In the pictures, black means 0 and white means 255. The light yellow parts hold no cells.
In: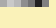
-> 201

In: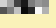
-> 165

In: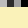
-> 44

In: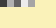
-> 177

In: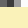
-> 59

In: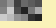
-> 148

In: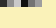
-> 143
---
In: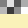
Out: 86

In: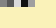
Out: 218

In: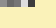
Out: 118

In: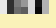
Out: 121

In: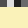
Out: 34

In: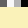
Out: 179

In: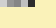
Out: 134
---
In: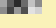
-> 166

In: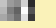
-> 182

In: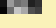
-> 19

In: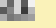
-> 90

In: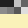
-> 31

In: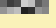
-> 104

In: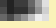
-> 75
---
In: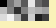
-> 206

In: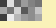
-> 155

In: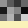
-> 178

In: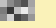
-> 67

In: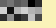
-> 58

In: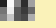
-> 88

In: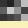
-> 66

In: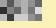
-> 205

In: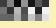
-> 198
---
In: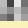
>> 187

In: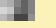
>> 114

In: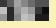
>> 150

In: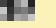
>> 110

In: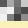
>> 101

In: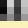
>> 53

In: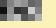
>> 48
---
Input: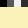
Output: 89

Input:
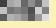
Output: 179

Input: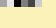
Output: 232

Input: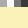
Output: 250

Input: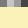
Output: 197

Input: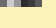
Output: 203

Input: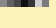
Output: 96

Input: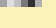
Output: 221

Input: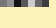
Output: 145
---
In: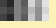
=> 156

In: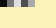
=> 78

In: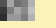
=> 125

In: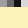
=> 19

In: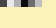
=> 109

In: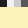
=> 201

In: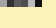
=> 188

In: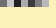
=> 127

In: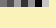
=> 7

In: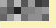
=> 58
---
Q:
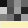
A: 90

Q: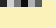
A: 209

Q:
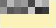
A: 185

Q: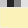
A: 37

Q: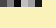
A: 131

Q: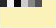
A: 242

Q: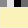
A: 231

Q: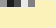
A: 29

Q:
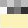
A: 204
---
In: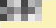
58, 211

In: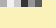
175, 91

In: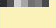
46, 74

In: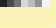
34, 244

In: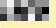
184, 160

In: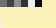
111, 14

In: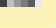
64, 234

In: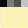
9, 196

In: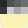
39, 191
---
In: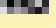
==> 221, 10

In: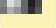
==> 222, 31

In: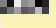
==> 236, 4

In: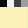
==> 242, 8

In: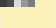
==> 218, 61

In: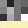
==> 254, 35

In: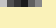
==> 196, 27

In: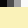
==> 250, 8

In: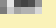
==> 227, 67

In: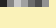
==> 200, 35
